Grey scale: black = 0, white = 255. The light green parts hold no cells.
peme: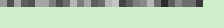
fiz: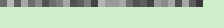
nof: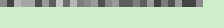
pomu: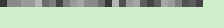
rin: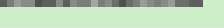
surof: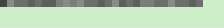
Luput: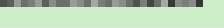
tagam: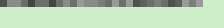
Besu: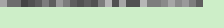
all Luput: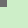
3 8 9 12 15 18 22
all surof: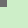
2 3 5 12 13 15 18 22 23 25 26 28

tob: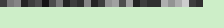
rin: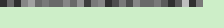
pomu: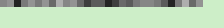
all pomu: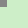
0 9 20 21
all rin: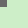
1 5 7 8 10 20 21
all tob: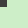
0 4 10 14 20 27
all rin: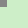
3 9 14 19
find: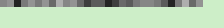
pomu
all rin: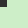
0 2 15 24 27

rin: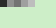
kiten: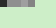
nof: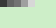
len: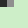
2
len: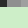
4
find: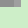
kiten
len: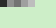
5

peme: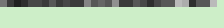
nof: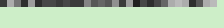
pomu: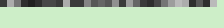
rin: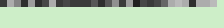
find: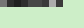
pomu
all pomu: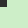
3 5 21 27 29
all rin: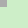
1 7 24 26 28 29
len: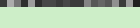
20
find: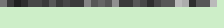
peme
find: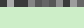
pomu
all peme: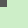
7 13 15 19 23 24 28 29

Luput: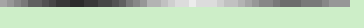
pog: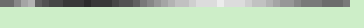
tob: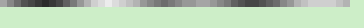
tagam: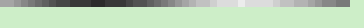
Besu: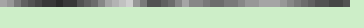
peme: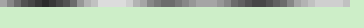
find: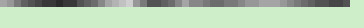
Besu
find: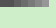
tagam
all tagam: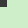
10 11 12 15 16 17
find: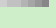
Luput

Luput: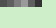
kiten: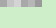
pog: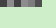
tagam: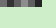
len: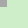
1
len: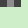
3
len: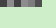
6
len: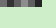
6
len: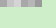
6

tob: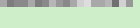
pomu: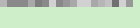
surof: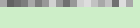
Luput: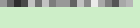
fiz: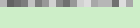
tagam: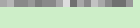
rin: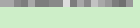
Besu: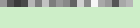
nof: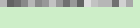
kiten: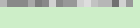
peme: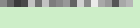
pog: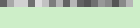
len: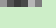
6
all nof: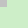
7 13

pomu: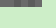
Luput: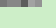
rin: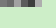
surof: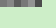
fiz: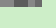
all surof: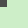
5
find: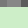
Luput
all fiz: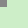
0 1 4
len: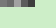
5
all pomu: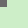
0 1 3 5
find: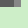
fiz
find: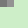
surof

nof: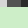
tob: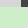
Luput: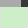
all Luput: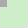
0 1 2
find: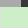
Luput
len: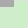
2
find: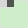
nof
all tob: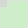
0 1 2

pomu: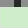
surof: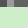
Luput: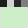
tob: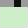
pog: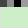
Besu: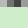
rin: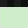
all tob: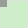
0 1 3
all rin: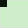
1 3
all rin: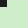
0 2
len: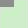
2
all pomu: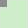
0 1 3

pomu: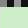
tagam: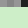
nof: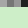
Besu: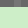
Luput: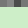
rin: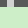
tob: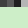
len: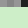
4
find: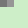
nof
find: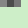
Luput
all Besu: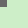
0 1 3

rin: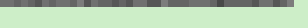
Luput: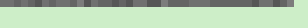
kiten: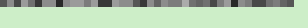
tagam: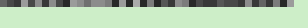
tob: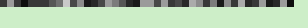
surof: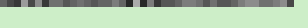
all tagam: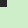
9 16 18 20 22 27 40
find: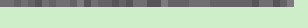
Luput
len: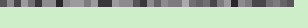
42
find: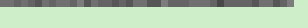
rin
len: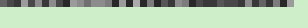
42
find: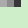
tob

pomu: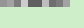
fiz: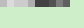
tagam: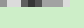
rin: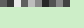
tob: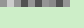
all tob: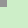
0 2 4 6 9
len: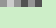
6
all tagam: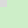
1 2 9
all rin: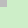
4

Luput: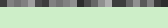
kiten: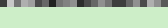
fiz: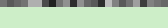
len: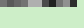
11
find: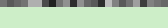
fiz
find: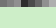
Luput
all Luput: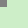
1 3 7 9 21
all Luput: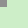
10 14 19
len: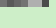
7

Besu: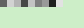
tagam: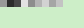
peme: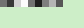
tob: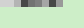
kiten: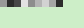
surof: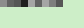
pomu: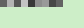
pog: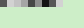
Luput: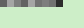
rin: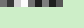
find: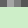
surof
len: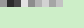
9
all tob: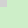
0 1
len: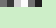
6
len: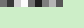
9
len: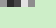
5
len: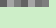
7

